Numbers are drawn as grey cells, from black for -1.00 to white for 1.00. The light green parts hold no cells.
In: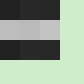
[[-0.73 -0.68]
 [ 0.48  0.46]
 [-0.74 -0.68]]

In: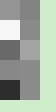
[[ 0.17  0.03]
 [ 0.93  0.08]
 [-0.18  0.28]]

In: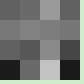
[[-0.24 -0.17]
 [-0.06  0.01]
 [-0.24 -0.32]]

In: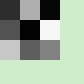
[[-0.65  0.37]
 [-0.36 -0.98]
 [ 0.56 -0.26]]

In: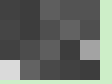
[[-0.49 -0.52]
 [-0.46 -0.52]
 [-0.49 -0.40]]

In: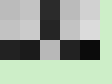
[[ 0.47  0.53]
 [ 0.52  0.59]
 [-0.73 -0.79]]

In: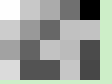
[[ 0.99  0.57]
 [ 0.60  0.20]
 [ 0.27 -0.22]]

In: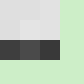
[[ 0.75  0.75]
 [ 0.74  0.79]
 [-0.51 -0.42]]
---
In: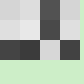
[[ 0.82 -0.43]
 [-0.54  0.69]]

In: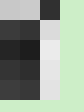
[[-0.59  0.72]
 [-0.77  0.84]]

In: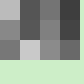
[[-0.32  0.00]
 [ 0.58  0.09]]

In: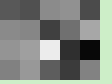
[[ 0.05 -0.50]
 [ 0.25  0.85]]

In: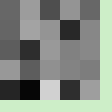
[[ 0.28  0.16]
 [-0.65  0.20]]

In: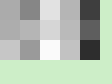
[[0.42 0.68]
 [0.21 0.96]]

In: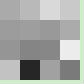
[[0.24 0.20]
 [0.04 0.06]]

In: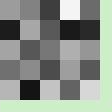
[[ 0.31 -0.30]
 [-0.32 -0.07]]

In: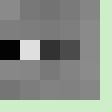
[[-0.02 -0.04]
 [ 0.75 -0.61]]
